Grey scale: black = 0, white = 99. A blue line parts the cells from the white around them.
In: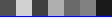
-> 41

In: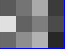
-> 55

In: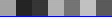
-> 45

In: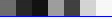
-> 25

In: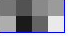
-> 10

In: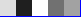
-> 99

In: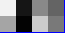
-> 1

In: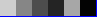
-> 14

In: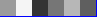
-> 46
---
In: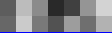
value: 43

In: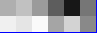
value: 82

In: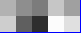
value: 98

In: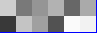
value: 97

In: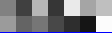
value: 8

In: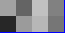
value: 71
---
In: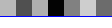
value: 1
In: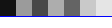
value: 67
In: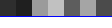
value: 75
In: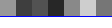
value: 15
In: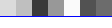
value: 59
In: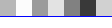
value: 88
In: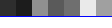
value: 35
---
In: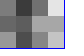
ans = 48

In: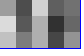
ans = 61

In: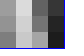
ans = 61

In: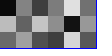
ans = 4

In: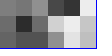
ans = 49

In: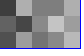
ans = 24
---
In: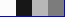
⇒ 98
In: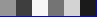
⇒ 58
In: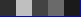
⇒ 18
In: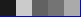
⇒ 10
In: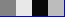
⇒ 51
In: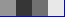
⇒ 58
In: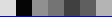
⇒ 86
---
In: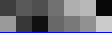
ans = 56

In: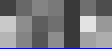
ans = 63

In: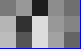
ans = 63

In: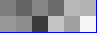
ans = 62

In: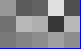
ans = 62

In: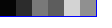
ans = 82
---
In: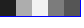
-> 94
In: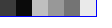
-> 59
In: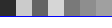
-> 47
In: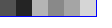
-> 53
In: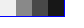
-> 53
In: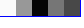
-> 2
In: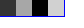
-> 65
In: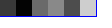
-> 53
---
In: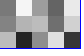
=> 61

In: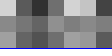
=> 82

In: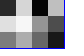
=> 83

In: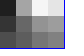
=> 64

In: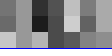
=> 74

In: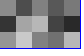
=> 50

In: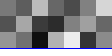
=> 29

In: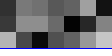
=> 38
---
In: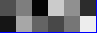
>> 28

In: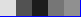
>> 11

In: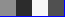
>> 17

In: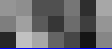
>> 27

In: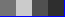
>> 79

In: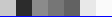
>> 38
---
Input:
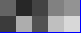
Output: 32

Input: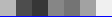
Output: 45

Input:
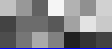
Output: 13

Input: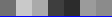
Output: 17

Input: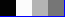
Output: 98

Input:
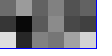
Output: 46

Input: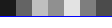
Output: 88

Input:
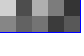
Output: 45
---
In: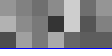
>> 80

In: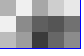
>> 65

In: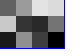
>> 60

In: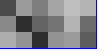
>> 64

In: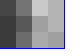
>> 45

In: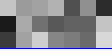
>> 31

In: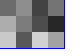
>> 55

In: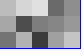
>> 87

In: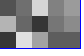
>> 83
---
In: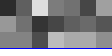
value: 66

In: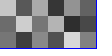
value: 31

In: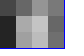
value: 62

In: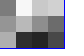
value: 18

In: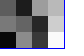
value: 54

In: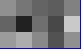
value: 53

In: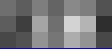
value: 67
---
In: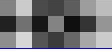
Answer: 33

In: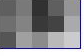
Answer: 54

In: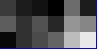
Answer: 29

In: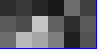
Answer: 65

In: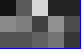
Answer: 38

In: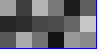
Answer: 44
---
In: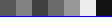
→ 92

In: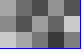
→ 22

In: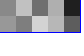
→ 71

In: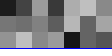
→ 39

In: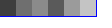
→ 60

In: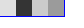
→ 79

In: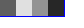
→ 57

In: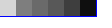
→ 24
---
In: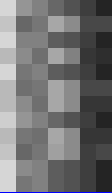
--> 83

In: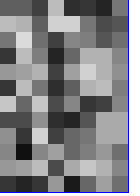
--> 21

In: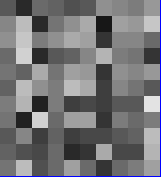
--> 45

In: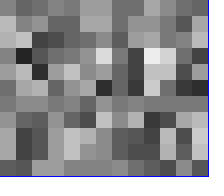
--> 36

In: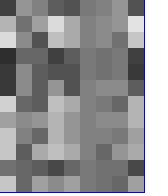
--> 77
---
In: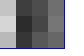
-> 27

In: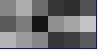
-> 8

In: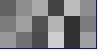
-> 32

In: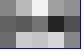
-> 45

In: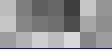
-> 46

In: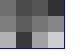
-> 46

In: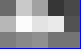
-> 88

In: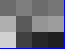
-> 58

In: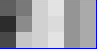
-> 81

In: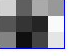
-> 14
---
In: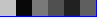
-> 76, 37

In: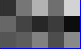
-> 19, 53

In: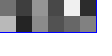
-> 44, 50

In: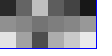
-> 16, 91

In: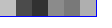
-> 75, 68

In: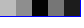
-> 73, 11

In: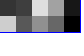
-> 20, 0
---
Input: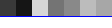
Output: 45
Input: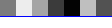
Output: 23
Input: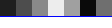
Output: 92
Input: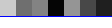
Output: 2
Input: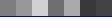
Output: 43
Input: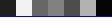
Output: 50
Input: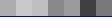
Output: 53
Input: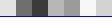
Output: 71
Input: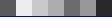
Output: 67
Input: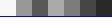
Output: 66
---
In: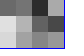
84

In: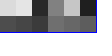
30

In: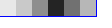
90

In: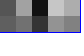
37

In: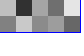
50

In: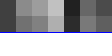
25
